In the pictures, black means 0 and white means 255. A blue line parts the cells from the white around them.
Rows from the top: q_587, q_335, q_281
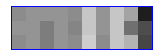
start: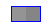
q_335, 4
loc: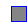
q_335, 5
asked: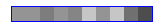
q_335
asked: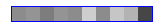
q_281
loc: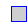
q_281, 6

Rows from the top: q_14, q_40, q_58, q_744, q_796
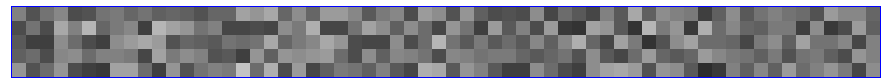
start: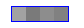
q_744, 11
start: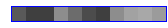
q_796, 35

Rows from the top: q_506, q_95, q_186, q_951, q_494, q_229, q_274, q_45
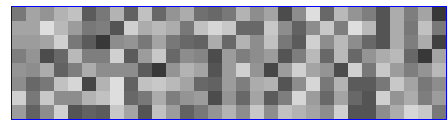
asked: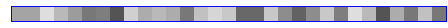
q_95
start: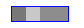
q_274, 2
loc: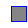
q_951, 14
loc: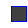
q_186, 31
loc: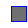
q_506, 14
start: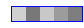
q_494, 25

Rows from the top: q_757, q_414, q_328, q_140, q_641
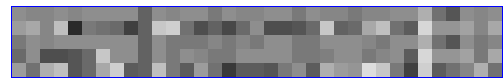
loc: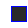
q_414, 5
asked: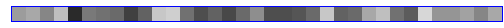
q_414
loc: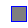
q_140, 23

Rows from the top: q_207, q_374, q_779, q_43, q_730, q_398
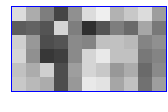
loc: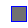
q_398, 10
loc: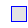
q_398, 7
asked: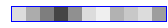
q_207
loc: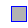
q_207, 8

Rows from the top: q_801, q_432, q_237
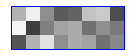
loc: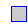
q_801, 7
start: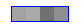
q_432, 4
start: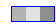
q_237, 2
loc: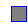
q_432, 3
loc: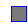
q_432, 8
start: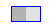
q_237, 2

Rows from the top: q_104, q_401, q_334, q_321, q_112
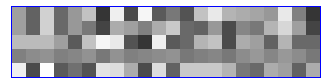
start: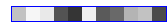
q_334, 6
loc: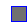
q_112, 5
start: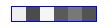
q_104, 8
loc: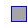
q_104, 18

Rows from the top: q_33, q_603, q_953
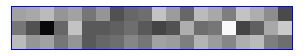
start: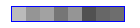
q_33, 3
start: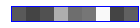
q_603, 10

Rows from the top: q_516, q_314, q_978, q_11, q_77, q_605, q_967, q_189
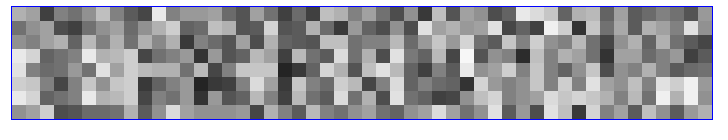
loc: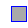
q_314, 44
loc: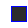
q_11, 37
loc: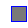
q_11, 29
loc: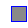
q_978, 11
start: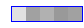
q_314, 30
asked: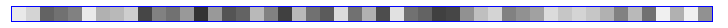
q_967
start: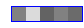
q_605, 27

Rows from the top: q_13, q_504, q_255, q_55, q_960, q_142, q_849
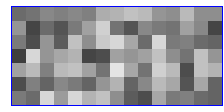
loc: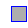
q_13, 7
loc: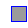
q_849, 4
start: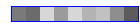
q_849, 1
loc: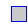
q_255, 7
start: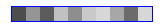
q_255, 2

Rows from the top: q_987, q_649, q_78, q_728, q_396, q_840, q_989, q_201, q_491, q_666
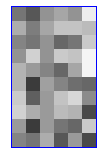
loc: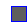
q_989, 2
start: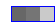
q_78, 4
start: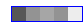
q_987, 2
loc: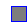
q_649, 2
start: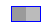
q_201, 3
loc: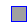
q_840, 3
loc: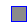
q_989, 6

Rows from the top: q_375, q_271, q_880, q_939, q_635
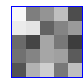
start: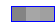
q_939, 2
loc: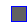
q_271, 3
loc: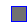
q_939, 1
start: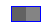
q_271, 3

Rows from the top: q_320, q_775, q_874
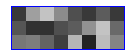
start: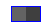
q_874, 3
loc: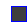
q_874, 4
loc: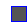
q_775, 1
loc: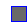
q_775, 8
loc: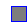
q_874, 2
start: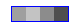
q_320, 2
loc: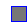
q_874, 1

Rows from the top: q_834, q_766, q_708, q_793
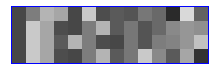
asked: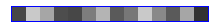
q_793
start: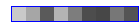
q_708, 2
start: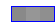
q_766, 12
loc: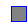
q_708, 12
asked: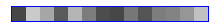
q_708

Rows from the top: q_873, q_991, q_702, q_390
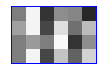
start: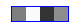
q_702, 3
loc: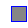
q_873, 5
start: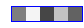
q_390, 1
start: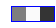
q_702, 3
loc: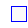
q_702, 4

